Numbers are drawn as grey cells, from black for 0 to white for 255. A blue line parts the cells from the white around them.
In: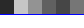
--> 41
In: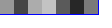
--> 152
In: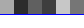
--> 170
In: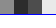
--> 140
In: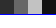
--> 46
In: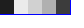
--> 30
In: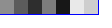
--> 142
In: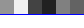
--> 148
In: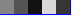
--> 133
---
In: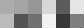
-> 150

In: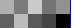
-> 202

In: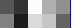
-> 252

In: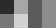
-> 91

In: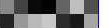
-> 9

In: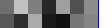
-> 126

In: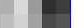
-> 155
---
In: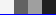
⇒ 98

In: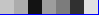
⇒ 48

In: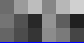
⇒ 40

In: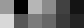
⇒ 20

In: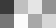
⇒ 119

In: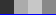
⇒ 137

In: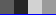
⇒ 92

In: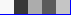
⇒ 91
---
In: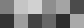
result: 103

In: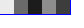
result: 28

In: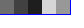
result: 30

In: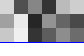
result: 93

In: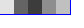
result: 60

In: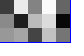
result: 68
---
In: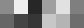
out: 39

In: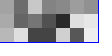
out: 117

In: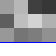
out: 211

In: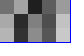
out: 128

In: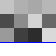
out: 211

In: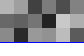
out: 117

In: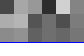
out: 84
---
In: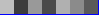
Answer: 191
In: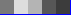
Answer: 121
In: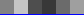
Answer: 130
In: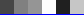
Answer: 70
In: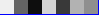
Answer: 239
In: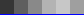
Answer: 54
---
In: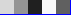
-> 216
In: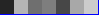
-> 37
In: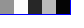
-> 147
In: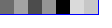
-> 109
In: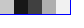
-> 200
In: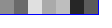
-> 142
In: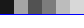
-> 24
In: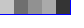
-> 199
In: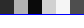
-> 43
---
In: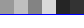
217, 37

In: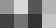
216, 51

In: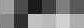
208, 26

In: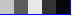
232, 6

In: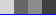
214, 63

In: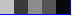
194, 7

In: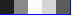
251, 30
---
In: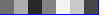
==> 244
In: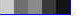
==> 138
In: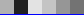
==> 196
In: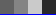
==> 132
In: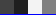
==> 31
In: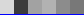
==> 178
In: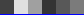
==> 52
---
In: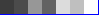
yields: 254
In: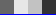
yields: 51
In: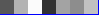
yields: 193
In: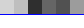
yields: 156
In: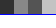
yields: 195
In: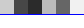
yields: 241
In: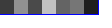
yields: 30
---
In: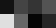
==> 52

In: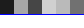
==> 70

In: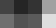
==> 51

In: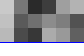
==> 42

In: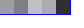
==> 193

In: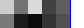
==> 218
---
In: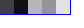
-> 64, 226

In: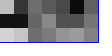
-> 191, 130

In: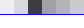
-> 238, 203

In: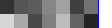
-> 51, 37

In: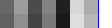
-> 103, 184

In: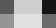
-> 88, 108

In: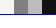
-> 245, 17

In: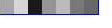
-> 165, 104

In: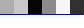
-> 174, 48

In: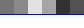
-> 115, 82
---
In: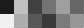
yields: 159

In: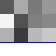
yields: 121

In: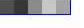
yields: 198

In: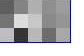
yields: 143

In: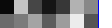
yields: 178

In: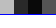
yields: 9
